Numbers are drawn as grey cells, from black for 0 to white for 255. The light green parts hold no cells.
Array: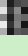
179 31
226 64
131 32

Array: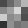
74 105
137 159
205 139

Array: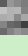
93 151
194 178
172 177

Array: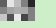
95 229
133 163
198 82

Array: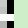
202 1
192 2
250 249

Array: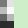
121 227
188 249
102 184
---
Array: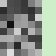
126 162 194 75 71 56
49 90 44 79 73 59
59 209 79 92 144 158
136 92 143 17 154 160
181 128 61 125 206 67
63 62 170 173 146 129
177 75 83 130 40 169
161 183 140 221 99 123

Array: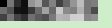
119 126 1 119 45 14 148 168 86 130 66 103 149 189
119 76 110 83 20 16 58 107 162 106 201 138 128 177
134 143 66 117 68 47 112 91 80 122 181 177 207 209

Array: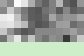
82 149 162 135 250 230 173 119 97 128 182 97
95 107 135 203 158 120 92 85 114 127 90 135
147 168 235 241 193 129 93 89 105 165 133 148
108 126 223 228 206 186 105 84 92 122 157 159
159 135 198 146 108 85 97 135 135 135 139 145
137 200 114 184 231 135 195 135 115 143 135 56

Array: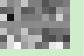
110 123 188 136 149 196 126 126 83 110
156 142 93 107 159 88 98 132 97 81
207 129 215 20 157 121 122 125 157 120
138 139 141 141 142 137 138 140 137 141
110 118 192 135 146 196 123 128 84 109
107 65 92 219 125 172 186 192 85 77
242 127 145 217 254 157 184 107 122 230

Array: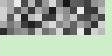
147 160 186 166 236 74 183 67 152 216 115 22 95 90 65
52 190 209 169 91 152 56 168 133 27 169 140 70 236 58
129 71 208 92 216 35 186 212 63 60 197 146 197 81 72
52 210 168 122 153 61 32 61 179 217 134 163 100 167 130
208 185 44 104 136 148 91 202 112 139 213 68 97 232 48

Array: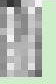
194 243 93 52 76 187
235 151 151 235 121 156
195 162 140 207 146 135
199 177 140 212 165 138
189 149 183 223 143 136
205 136 143 242 147 174
187 119 149 179 177 179
208 140 145 225 183 176
201 131 148 186 193 169
224 128 140 231 190 166
144 101 149 196 173 175

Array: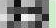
90 119 184 158 16 188 182
41 115 189 85 68 79 40
120 38 225 169 14 240 221
47 160 175 72 103 143 97

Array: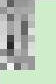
152 164 185 95 151
169 170 148 176 163
147 194 192 109 174
101 182 207 162 185
101 224 207 162 185
141 182 214 69 185
141 218 221 42 208
158 224 141 95 180
152 152 214 162 151
180 152 134 243 111
